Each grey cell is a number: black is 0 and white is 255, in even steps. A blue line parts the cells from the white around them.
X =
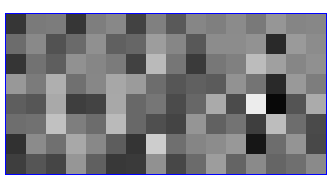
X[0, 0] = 54
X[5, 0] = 110
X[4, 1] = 86
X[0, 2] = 124
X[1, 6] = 102
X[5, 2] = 193
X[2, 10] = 119
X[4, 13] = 8
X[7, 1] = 85
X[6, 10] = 140
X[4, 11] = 75
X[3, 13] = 41
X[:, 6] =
[66, 102, 65, 155, 104, 104, 52, 58]
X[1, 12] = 146
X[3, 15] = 125
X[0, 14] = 133
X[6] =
[49, 139, 112, 168, 136, 93, 52, 205, 111, 133, 140, 152, 22, 109, 148, 72]
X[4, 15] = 171
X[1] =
[108, 137, 82, 106, 144, 96, 102, 157, 134, 88, 140, 140, 146, 41, 154, 140]
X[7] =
[62, 85, 69, 150, 96, 56, 58, 145, 71, 107, 157, 100, 138, 101, 111, 138]
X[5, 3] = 126
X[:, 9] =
[134, 88, 58, 96, 103, 149, 133, 107]
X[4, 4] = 67
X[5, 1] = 113
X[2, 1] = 114
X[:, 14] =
[133, 154, 134, 153, 84, 109, 148, 111]
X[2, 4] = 134
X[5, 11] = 115
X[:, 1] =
[122, 137, 114, 123, 86, 113, 139, 85]

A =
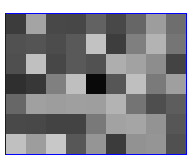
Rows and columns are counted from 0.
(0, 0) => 60
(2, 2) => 71
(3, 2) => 128
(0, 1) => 164
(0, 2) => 72
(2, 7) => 141
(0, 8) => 110
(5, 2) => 67
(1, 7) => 179
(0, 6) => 102
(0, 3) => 71
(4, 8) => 93
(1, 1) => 84
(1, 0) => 81
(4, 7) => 78
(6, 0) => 192
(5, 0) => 73
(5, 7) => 147

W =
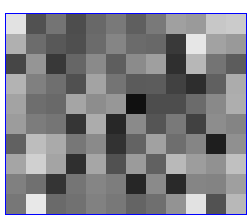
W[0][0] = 226
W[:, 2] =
[116, 88, 56, 111, 105, 117, 170, 164, 52, 106]
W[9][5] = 120
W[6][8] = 110
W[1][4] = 107
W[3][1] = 128
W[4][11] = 174
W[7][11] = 192
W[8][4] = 133
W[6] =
[97, 189, 170, 119, 138, 50, 99, 161, 110, 133, 30, 144]
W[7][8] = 185
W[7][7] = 97
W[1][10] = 162
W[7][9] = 157
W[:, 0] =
[226, 176, 70, 179, 163, 156, 97, 165, 128, 119]
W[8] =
[128, 112, 52, 117, 133, 125, 38, 138, 41, 133, 131, 159]
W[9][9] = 226
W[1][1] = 108
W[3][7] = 92
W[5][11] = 132
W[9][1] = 232
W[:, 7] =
[121, 104, 159, 92, 77, 85, 161, 97, 138, 111]
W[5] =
[156, 124, 117, 53, 172, 39, 138, 85, 121, 65, 141, 132]
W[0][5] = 121
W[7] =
[165, 208, 164, 47, 166, 81, 155, 97, 185, 157, 145, 192]
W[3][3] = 80

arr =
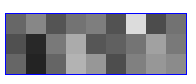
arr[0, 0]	103
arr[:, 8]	[114, 121, 139]
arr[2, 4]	151
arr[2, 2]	101
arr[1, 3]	171

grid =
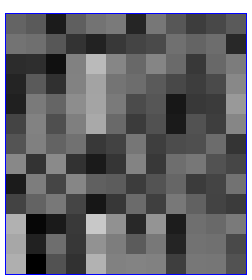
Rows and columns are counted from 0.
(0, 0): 100
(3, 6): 109
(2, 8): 106
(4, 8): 23
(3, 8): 72
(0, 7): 119
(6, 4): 56
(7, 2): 138
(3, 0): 36
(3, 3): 130
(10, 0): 177
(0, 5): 122
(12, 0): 175
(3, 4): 163
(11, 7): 120
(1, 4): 34
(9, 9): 97
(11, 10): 112
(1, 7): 74
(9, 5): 55
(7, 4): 26
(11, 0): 167
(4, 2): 101
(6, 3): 113
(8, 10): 68
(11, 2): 110
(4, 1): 122
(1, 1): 111
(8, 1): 125
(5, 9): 82
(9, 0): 67
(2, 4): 186
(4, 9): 56
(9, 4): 22
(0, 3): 95
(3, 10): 74
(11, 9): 114
